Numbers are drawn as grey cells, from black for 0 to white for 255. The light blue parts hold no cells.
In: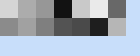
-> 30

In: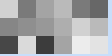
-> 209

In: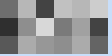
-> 161

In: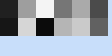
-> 202

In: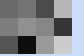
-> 135

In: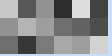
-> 99
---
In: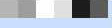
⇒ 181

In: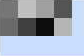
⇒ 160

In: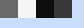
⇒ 56

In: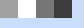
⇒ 118

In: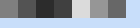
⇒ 127

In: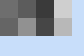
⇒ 145

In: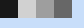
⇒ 103
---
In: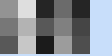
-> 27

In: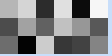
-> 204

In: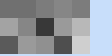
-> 144

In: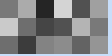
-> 131

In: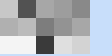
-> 58

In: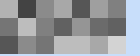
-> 117

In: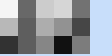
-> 134
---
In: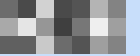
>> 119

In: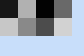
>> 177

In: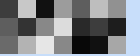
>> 41

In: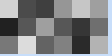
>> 87

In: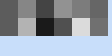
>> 146

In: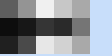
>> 53

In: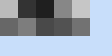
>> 31
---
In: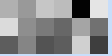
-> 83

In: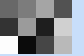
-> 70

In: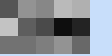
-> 126

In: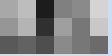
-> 78

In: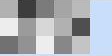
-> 237

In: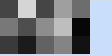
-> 98

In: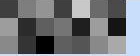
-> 0
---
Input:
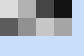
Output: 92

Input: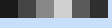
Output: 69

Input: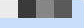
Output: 134

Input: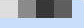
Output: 138

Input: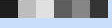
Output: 93

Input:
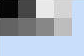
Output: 99

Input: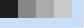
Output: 171

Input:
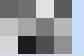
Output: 91
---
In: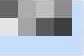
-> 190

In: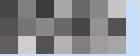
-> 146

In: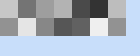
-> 51

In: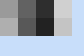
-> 46

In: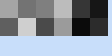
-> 54

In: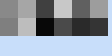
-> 96

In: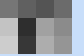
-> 161
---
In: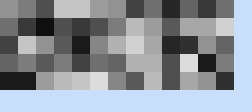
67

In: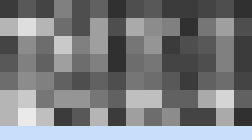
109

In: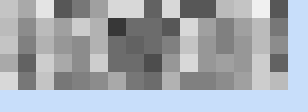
196

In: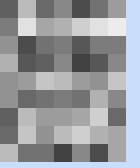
96

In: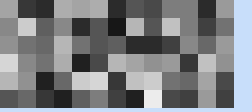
214

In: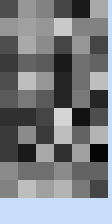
58
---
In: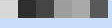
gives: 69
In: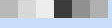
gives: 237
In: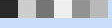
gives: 117
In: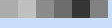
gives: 140
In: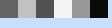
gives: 82
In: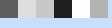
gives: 200
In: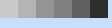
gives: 149
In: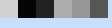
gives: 34
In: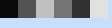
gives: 192
